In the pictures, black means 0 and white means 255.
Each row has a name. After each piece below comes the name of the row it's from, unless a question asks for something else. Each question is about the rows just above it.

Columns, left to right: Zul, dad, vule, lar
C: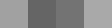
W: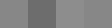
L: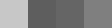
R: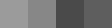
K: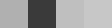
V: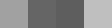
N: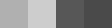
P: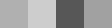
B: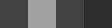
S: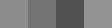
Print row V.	[161 101  94 191]
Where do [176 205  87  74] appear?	N
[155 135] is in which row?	R
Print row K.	[176  58 191 199]
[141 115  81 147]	S

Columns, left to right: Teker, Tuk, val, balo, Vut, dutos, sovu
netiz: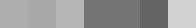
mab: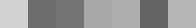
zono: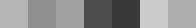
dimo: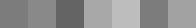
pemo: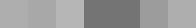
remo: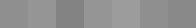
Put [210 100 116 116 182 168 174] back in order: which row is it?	netiz
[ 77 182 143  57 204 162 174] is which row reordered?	zono
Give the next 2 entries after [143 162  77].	[ 57 204]

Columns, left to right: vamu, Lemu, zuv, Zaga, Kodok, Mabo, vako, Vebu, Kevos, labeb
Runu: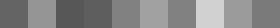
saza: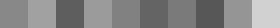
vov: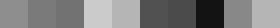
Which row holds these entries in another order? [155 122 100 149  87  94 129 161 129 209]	Runu
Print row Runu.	[100 149  87  94 129 161 129 209 155 122]
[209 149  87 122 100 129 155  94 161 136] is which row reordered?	saza
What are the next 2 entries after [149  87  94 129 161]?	[129 209]

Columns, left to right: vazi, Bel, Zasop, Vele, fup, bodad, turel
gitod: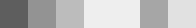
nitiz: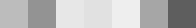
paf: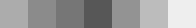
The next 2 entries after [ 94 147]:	[188 238]
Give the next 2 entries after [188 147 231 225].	[238 166]
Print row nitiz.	[188 147 231 225 238 166  94]
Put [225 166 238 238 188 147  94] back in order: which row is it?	gitod
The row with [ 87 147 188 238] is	paf
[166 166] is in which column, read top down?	bodad

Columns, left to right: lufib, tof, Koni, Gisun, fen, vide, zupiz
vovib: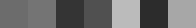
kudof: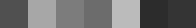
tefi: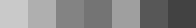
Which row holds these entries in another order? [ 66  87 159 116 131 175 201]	tefi
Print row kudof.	[ 80 167 124 108 187  44  52]
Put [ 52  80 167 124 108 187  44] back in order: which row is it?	kudof
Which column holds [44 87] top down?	vide

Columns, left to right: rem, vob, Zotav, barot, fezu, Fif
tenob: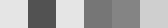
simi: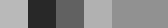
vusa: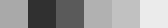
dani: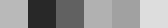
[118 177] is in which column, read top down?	barot
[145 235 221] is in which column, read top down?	Fif

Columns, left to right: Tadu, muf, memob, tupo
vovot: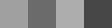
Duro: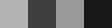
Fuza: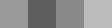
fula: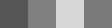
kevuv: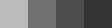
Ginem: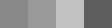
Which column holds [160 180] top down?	Tadu
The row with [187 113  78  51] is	kevuv
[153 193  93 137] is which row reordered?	Ginem
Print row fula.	[ 86 129 215 121]

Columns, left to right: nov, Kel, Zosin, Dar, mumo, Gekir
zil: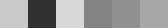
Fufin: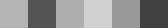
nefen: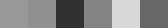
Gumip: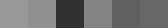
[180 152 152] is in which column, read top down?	nov
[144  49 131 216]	nefen
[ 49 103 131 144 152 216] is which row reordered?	nefen

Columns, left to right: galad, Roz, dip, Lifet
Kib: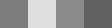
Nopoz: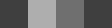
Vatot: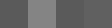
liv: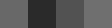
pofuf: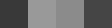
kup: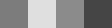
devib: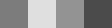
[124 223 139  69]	kup
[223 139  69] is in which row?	kup
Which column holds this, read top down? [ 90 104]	galad
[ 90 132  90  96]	Vatot
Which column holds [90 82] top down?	dip
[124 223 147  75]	devib

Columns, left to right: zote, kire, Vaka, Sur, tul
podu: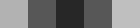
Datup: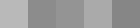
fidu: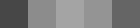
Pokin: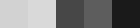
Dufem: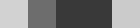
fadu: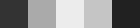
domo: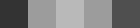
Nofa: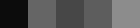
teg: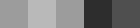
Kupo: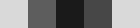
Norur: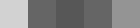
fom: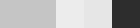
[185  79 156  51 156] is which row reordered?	domo
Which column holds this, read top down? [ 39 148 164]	Vaka
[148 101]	fidu
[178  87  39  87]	podu
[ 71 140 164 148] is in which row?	fidu
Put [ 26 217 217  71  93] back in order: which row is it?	Kupo
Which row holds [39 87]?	podu

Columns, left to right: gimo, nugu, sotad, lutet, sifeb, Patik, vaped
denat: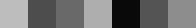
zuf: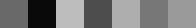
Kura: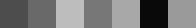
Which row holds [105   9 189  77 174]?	zuf
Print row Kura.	[ 77 105 189 119 168   9 154]
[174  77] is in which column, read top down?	lutet
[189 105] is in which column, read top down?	gimo
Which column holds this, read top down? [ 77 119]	lutet
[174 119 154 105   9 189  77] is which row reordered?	zuf

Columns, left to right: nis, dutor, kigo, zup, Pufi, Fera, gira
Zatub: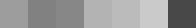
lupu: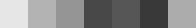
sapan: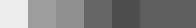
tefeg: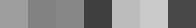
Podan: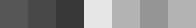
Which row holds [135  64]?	tefeg
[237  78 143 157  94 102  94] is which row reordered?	sapan
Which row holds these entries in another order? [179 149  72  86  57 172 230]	lupu
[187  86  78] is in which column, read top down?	Pufi
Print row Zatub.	[157 129 135 179 187 202  72]
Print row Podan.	[ 86  72  57 230 179 149 179]

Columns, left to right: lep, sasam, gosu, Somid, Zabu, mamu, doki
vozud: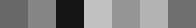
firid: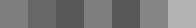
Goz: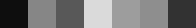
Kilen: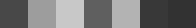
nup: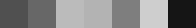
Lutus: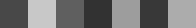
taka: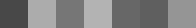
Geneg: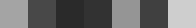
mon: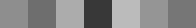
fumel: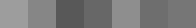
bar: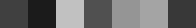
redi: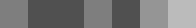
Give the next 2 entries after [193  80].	[149 164]
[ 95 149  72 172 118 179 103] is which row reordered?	taka
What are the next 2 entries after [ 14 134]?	[ 88 218]
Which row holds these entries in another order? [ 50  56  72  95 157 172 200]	Lutus
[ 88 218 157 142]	Goz
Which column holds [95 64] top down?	mamu
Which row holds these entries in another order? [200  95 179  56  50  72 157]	Kilen

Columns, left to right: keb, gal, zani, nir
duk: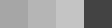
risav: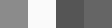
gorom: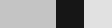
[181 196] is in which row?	duk
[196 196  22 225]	gorom

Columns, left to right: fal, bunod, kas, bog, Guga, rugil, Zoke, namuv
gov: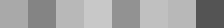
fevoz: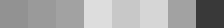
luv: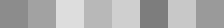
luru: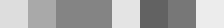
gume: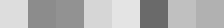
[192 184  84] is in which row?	gov
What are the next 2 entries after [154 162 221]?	[200 214]

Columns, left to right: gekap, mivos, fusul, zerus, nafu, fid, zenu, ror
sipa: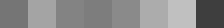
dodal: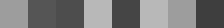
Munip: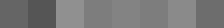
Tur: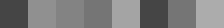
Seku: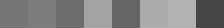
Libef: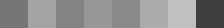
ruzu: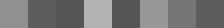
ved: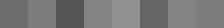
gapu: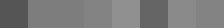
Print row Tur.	[ 69 144 131 117 164  69 117 172]
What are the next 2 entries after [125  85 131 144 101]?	[131 125]
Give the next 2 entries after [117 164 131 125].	[138 172]
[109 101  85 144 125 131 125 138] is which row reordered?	Munip
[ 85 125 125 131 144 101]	gapu

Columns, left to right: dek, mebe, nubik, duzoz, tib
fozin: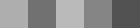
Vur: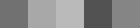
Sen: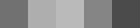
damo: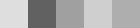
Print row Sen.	[113 174 186 133  75]
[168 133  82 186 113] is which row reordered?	Vur
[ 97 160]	damo
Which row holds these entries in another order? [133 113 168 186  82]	Vur
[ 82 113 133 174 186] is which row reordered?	fozin
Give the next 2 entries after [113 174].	[186 133]

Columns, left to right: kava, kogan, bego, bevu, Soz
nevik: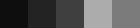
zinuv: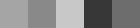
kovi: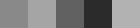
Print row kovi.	[137 165  97  43 178]
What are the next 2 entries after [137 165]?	[97 43]

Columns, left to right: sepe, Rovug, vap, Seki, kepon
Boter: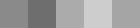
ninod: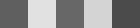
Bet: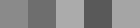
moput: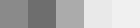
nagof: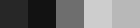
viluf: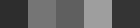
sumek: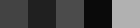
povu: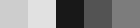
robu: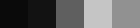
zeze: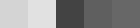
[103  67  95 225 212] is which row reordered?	zeze
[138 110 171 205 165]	Boter

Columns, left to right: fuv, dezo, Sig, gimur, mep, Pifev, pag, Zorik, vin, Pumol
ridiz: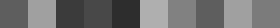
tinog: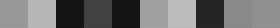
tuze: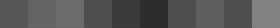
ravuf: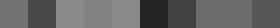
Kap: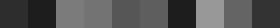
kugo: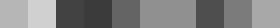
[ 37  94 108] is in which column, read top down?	Zorik
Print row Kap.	[ 45  29 123 115  86  94  29 152 100  51]
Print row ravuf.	[115  72 137 129 137  37  66 108 108  86]
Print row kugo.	[182 208  66  59 100 144 144  78 123 168]

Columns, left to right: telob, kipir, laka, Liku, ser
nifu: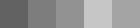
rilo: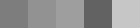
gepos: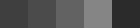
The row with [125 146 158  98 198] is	rilo
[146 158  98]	rilo
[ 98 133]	gepos
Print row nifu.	[ 98 125 146 198 164]
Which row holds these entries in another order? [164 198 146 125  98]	nifu
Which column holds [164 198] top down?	ser

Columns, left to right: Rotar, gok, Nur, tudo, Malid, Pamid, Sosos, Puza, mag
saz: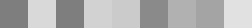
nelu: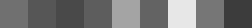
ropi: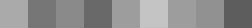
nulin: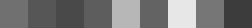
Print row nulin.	[112  86  73  93 183  99 231 118  60]
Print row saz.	[126 217 126 210 203 138 177 164 225]
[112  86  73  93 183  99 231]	nulin

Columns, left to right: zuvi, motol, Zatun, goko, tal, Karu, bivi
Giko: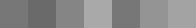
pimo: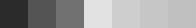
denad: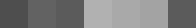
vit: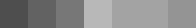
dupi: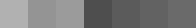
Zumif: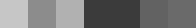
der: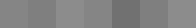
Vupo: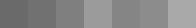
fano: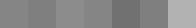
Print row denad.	[ 78  98  91 177 169 163  91]
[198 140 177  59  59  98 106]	Zumif
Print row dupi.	[177 148 155  78  91  98 106]

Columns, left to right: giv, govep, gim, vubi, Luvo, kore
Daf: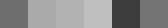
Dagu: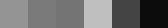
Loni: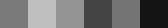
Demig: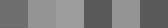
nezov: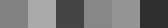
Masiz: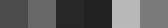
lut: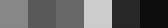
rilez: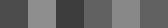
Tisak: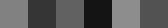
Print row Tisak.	[129  53  97  20 141  82]
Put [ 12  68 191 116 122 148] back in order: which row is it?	Dagu

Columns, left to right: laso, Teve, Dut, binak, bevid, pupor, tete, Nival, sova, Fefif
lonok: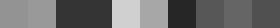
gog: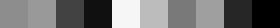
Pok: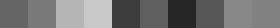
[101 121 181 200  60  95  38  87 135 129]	Pok
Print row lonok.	[147 153  52  52 208 167  38  87 101  80]
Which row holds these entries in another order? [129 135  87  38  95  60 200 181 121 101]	Pok
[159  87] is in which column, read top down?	Nival
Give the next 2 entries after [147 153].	[52 52]

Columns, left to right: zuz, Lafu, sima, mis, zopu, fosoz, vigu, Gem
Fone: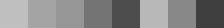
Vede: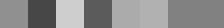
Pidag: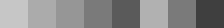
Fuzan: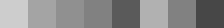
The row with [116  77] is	Fone
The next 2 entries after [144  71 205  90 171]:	[177 129]
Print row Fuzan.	[205 164 144 129  90 177 129  71]
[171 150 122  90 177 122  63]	Pidag
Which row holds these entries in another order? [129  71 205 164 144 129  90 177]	Fuzan
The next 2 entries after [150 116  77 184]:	[136  63]

